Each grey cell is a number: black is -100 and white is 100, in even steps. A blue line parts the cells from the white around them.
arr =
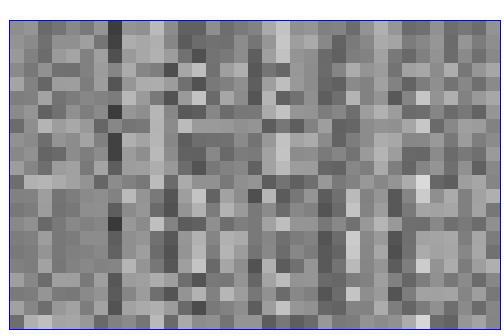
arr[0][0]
11
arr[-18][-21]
-5
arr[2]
[20, 1, -15, 21, 29, 1, 25, -37, 21, 31, 39, 23, -11, -37, -10, -5, 10, -26, 25, 51, 16, 11, -17, -24, -1, 2, 27, -5, -18, 0, 15, -15, 8, -13, 7]
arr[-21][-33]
-12
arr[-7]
[-2, 0, 23, -6, -3, 10, 10, -26, 12, 17, -11, -31, 18, 39, 4, 38, 33, -5, 5, -12, -3, 2, -34, -15, 59, 7, 21, -34, -12, 27, 29, 32, -1, 30, -3]
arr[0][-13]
0
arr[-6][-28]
-23
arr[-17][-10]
2
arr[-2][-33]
-14
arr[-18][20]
20
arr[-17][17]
-33
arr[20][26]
35
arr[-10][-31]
-2
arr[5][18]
41
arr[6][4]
13
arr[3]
[8, -6, 14, -11, -12, 1, 22, 5, 34, 5, -1, -39, 30, 49, -11, 25, 37, -31, -9, -19, 19, 10, -16, 4, 35, 16, 22, -10, 26, 31, 10, 36, -7, 18, 30]
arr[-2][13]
-40
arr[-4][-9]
25
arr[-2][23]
-22
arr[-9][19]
-16
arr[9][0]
7
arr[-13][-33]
-21
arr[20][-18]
-27
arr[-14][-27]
37
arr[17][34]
37
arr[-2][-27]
27
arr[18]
[25, 6, -15, 25, 24, -5, 24, -32, 22, 25, 36, 24, -14, -34, -5, -7, 16, -20, 28, 47, 15, 17, -17, -19, -2, 1, 25, 1, -20, -2, 14, -6, 9, -16, 6]
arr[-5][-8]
-28
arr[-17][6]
2
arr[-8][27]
20
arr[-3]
[-4, -2, 17, -4, -6, 8, 15, -29, 5, 22, -13, -34, 16, 40, 1, 43, 23, -7, 14, -16, 7, 0, -33, -15, 54, 11, 21, -34, -2, 27, 26, 29, 4, 24, -6]
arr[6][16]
-6
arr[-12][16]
6
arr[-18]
[29, 2, -20, 23, 24, -2, 23, -33, 18, 35, 36, 22, -12, -36, -5, 0, 12, -26, 24, 49, 20, 10, -19, -24, 8, 2, 26, 2, -22, -2, 12, -10, 6, -13, 8]
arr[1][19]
55
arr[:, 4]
[7, 13, 29, -12, 24, -3, 13, 32, 10, 10, 26, 26, -2, -6, 7, -3, 0, 2, 24, -6, 27, 30]

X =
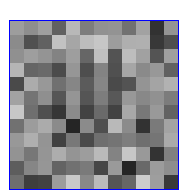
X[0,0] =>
23
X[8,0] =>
19
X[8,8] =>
-1
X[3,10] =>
19
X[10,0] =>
-27
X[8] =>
[19, 37, 16, -49, -6, -42, -13, -9, -1, -13, -8, 33]
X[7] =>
[-11, 22, 34, 9, -71, 9, -38, 45, 9, -61, -4, 28]
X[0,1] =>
11
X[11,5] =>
7
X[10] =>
[-27, 5, 18, -22, -11, -4, -45, 21, -71, -18, 22, 11]
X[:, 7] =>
[15, 23, -35, -37, -42, -31, -48, 45, -9, 3, 21, -33]
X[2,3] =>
3
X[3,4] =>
18
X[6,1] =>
-13
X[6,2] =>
-38
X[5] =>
[27, -9, 12, -33, 17, -33, -2, -31, 19, 7, 14, -3]
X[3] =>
[42, -21, -17, -41, 18, -39, 3, -37, 30, 8, 19, -24]
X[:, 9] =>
[27, 38, 26, 8, 16, 7, -6, -61, -13, 20, -18, 60]
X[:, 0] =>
[23, 9, 13, 42, -42, 27, 56, -11, 19, 15, -27, -14]
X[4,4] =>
5
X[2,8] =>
48
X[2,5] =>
-20
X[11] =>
[-14, -51, -48, 22, 58, 7, 47, -33, -20, 60, 24, -55]
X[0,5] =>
-2
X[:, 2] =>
[25, -24, 16, -17, 19, 12, -38, 34, 16, 17, 18, -48]
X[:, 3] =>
[-24, 52, 3, -41, -12, -33, -58, 9, -49, 36, -22, 22]
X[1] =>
[9, -37, -24, 52, 30, 48, 55, 23, 37, 38, -56, -39]

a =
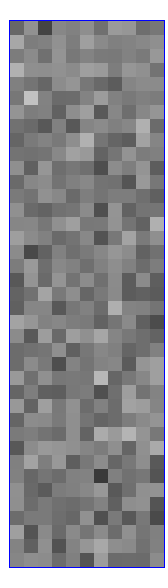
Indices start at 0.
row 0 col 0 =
-19
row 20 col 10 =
-9
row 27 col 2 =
25
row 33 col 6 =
19
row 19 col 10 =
-29
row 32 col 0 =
1
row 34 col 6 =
2
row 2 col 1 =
9
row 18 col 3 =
16
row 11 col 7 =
-11
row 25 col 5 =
-7
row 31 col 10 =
-30
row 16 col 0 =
9
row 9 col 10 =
0
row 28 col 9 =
8
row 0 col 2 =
-47
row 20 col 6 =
-15
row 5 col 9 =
0
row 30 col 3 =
17
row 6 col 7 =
6
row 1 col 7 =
0
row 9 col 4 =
26
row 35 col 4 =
-19
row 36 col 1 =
-34
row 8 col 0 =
-21
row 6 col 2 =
1
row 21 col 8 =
8
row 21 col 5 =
-4
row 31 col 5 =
-6
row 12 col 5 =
-1
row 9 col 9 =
-3
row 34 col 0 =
12
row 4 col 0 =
0
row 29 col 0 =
-4
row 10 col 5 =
-13
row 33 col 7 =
-30
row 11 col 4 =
0
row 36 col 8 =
13
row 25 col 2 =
13

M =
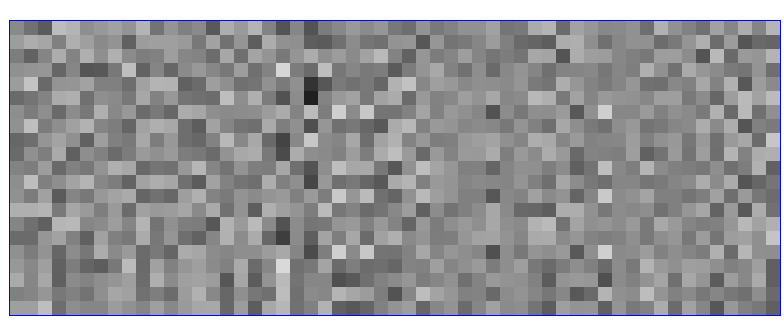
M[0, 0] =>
8
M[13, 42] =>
-7
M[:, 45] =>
[-13, 14, -6, 37, -11, 6, 21, -9, 0, -24, 41, -8, 29, 11, -5, -5, 22, 41, 15, 48, 2]
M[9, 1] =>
13
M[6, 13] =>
30
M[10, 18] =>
-3
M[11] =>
[11, 48, 0, 11, 28, 41, 6, -2, -22, 27, 36, 30, -12, -28, 27, 2, -9, -13, 36, 0, 12, -45, 19, -13, -5, -20, -31, 33, 41, 0, 20, 16, 4, 8, 6, 4, 16, 0, -13, 30, 10, -5, -13, 5, 5, -8, -4, 4, 9, 35, 9, 34, -33, -20, -8]
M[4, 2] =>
-18
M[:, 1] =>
[-11, 36, -23, 16, 53, -9, -3, 49, -14, 13, -2, 48, -3, 37, -12, -16, -3, 7, 5, 4, 25]
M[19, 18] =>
-12
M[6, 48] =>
8
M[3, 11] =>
-20
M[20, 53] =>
-6
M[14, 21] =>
-8
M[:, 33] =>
[14, 5, 4, 11, 12, 15, 5, 9, 24, 20, 1, 8, 0, 10, 12, 27, 5, 21, 3, 3, 5]
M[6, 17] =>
11
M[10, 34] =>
-21
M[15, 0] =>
-16
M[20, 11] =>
7
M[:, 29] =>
[15, -32, 18, 16, 6, 20, 29, 2, 19, -18, 49, 0, 45, -25, 19, 16, 31, 1, -2, 48, -20]
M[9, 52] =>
2
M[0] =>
[8, -11, -29, 48, 41, 11, 19, 26, 16, 41, -10, 16, 0, 8, -30, 36, 21, 41, 3, -34, 5, -35, -3, 7, 20, 9, 18, -6, -14, 15, -5, 3, 14, 14, 26, -8, -5, 34, 41, -16, 27, 18, 7, 8, 14, -13, 39, 14, 2, -11, 26, 5, 35, 4, 42]
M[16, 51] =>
-16
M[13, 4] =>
30
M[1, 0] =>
23
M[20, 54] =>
-25
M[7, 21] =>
-38
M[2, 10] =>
1
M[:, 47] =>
[14, -5, 24, -11, 7, 24, 13, 5, 19, 21, 0, 4, 0, 0, 20, 18, 11, 13, -12, 1, -16]
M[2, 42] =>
22
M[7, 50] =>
8
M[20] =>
[25, 25, 49, -14, 11, 5, 5, 22, 14, 4, 25, 7, 21, 31, 32, -19, 22, -27, 32, 43, -11, 1, 40, -25, -31, -21, 1, 15, 23, -20, 6, 15, -16, 5, 26, 9, 11, -9, -27, 25, 15, 16, -25, 16, -5, 2, 35, -16, 27, 5, -32, 19, 1, -6, -25]
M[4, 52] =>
-31
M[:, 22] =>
[-3, -29, 12, 49, -32, 3, -2, 18, 9, 8, 11, 19, -2, 46, -6, 28, -1, 29, 5, 6, 40]

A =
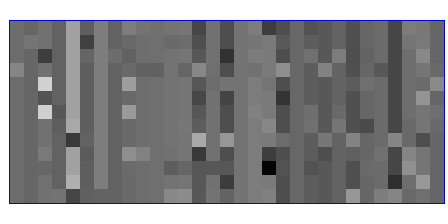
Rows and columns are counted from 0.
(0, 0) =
-15
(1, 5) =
-50
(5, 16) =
-10
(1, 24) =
-37
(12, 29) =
-13
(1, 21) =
-27
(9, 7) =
-23
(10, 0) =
-15
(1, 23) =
-22
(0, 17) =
-3
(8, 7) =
-23
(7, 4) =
32
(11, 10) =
-13
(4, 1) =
-20
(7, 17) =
-3
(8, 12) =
-8
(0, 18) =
-52
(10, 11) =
-27
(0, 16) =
-10
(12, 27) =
4
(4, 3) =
-23
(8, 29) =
-39
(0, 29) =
-6
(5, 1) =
-20
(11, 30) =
-20
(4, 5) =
-26
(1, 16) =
-10
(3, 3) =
-23
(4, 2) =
64
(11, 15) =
-53
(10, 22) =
-31
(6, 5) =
-26
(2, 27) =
-45
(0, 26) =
-16
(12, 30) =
-20
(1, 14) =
-11
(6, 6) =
-2
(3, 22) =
2
